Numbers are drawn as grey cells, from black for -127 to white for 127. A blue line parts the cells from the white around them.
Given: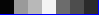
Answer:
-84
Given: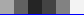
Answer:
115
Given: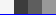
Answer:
25
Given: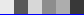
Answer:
-71
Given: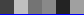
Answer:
32
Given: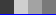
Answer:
-5
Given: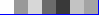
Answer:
36
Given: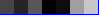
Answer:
71
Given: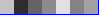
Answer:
34
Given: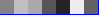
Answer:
-29
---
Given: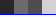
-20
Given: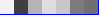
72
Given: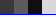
-36
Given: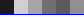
-15
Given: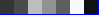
-33
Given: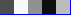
17
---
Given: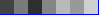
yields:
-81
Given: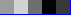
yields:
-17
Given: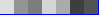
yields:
-3
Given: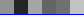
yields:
37
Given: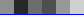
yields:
-18
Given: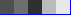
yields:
-80
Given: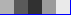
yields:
-78
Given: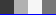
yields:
118
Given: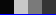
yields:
-5
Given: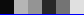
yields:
20
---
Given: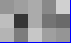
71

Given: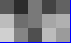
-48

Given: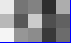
12

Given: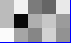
6

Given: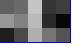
47

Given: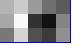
-47

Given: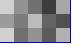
18
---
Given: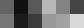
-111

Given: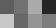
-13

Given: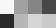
33

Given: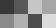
-40

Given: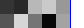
-87

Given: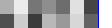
107
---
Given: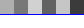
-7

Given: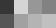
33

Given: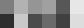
73

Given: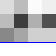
38

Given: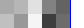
24

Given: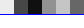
-56

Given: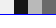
-105

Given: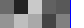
62

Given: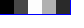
-56

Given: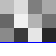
-69
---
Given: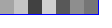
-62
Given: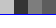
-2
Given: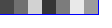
82
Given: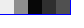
-120
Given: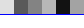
3
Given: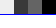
-27
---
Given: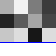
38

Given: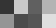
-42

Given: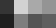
-43

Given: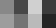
58

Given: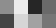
34

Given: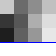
46

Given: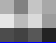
90
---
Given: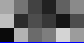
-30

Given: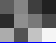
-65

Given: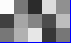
92

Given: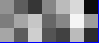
89

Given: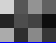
19

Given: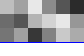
-42
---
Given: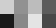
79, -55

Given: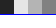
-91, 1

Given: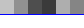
67, 5

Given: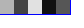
52, -41

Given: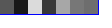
-40, -17

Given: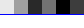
105, -66

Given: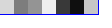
88, 70

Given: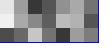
101, -2

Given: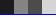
-99, 85

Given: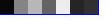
-119, -79
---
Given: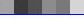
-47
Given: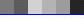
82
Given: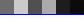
-47
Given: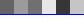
-15
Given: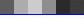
76
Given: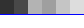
51
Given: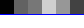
-8
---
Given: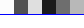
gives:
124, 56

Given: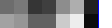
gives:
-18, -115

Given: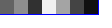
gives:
-28, -111

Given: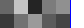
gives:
-24, -59

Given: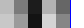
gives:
60, 6

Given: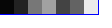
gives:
-121, 107

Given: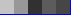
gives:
68, -57

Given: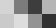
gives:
84, -78

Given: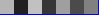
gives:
53, 1
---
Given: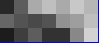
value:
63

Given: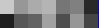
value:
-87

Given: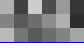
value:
-82

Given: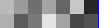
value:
-89

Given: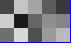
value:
5

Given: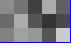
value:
-53

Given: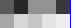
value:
-69

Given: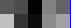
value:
-28

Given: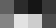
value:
-72

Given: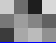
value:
-30
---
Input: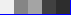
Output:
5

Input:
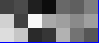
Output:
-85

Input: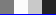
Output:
73

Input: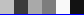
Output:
-2

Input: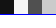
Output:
75

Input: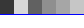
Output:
15

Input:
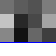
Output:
-65

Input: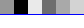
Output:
23
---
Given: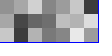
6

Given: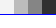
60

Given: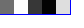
-72

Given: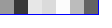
124

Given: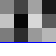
-83

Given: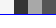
-75

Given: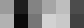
82

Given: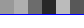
-87

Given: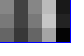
-26

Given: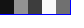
-66
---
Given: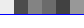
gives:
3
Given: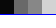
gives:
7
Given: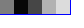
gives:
-57
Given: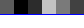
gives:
-83
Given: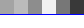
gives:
13
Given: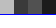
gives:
-46
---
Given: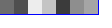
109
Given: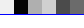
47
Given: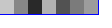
-86
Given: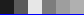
103
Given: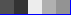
109
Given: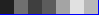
-64
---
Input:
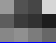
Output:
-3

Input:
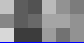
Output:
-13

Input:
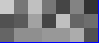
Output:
44

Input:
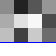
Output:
74

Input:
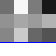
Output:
-24

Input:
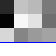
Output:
26

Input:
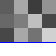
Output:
-12
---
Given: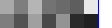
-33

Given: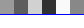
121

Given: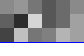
-20

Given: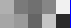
6

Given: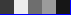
27

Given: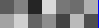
-18

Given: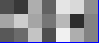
89

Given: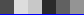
-30
